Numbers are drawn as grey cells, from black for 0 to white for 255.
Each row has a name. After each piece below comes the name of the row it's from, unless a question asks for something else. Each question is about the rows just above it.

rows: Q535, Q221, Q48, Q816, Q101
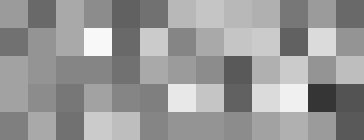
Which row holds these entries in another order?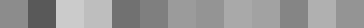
Q101
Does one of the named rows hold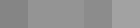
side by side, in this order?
yes
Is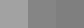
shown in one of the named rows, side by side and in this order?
yes

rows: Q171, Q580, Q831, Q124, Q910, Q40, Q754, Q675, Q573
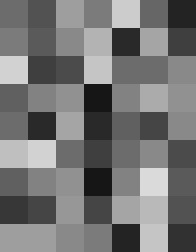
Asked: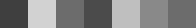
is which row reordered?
Q40
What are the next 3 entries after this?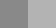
[ 41 165  63]

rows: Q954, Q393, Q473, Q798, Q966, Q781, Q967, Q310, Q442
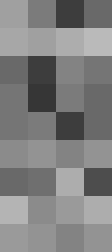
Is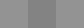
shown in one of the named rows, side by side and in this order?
yes
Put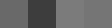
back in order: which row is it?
Q966
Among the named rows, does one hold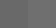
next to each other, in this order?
yes
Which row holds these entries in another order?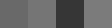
Q798
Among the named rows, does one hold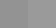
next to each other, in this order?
no
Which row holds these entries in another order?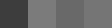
Q966

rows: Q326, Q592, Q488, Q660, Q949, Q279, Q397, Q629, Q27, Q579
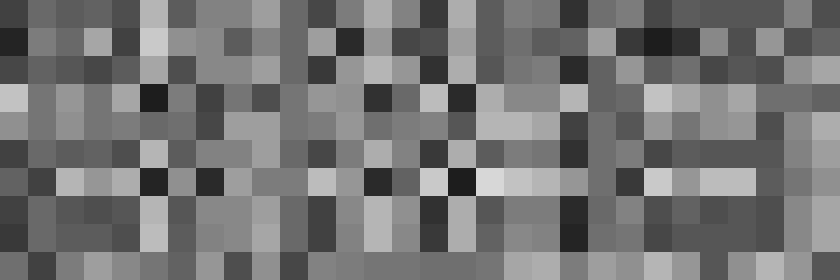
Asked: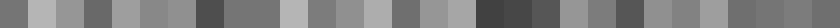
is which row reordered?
Q949
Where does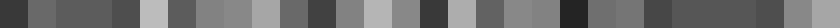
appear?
Q27
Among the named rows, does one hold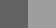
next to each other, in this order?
yes

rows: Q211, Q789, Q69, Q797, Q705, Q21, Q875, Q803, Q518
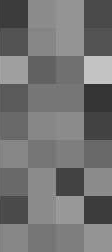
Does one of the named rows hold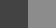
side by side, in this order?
yes
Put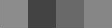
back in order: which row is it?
Q705
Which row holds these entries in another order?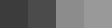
Q803
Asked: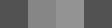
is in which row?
Q789

